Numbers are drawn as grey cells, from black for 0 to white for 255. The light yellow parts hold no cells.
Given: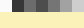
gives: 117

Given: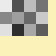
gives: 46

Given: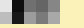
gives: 156

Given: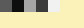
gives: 165

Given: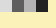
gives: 94

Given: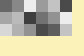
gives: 74

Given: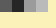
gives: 38
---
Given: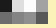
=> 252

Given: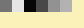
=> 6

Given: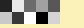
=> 107

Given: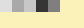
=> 199

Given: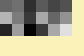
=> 47

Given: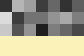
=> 159

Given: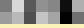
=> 89

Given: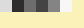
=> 109

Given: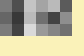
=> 196
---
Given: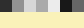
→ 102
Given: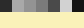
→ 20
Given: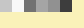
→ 61
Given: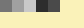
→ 74
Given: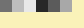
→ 168
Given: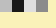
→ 139
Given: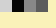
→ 92
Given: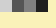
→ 31
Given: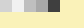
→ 63
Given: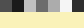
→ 46
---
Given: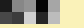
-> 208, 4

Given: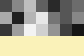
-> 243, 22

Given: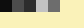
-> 194, 13

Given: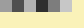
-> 199, 47

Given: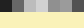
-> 209, 33

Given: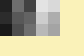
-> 227, 25

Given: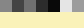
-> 229, 9
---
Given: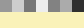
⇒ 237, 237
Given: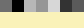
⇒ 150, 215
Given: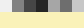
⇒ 37, 240
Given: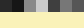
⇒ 203, 203
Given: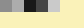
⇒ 25, 202
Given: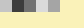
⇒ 114, 218
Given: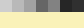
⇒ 102, 206
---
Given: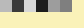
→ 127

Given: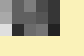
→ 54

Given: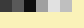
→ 191

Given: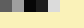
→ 219

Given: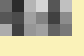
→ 192

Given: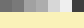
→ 63

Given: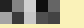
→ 101

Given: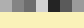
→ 155

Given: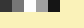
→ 21
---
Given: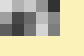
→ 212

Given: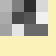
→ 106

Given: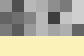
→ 174

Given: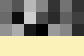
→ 134

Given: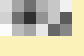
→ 103

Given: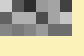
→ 109

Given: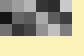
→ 191

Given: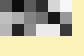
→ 236
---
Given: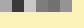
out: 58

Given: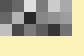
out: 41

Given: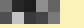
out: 30

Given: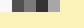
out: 51

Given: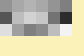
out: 44

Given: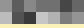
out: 58
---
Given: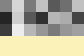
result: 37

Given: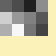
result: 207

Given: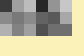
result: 139

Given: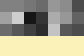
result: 161

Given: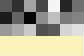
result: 27

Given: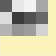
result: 219
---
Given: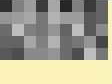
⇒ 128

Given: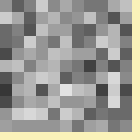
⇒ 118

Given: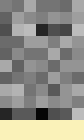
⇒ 116

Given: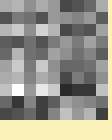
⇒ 82

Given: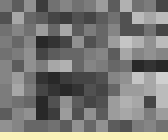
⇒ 113

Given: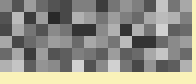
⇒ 197
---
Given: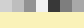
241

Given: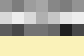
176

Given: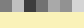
114

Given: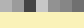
199

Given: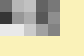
172

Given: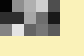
167

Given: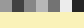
183
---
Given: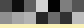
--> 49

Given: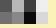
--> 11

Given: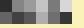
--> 111

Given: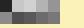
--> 108

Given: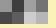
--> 204

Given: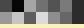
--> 103
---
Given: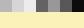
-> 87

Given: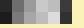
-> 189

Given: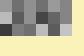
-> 154

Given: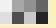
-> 145

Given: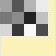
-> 181

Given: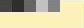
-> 193

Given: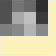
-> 104

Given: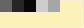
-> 204
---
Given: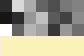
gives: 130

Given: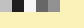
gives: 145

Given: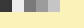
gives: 197

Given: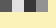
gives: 145

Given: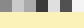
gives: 244

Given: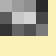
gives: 42
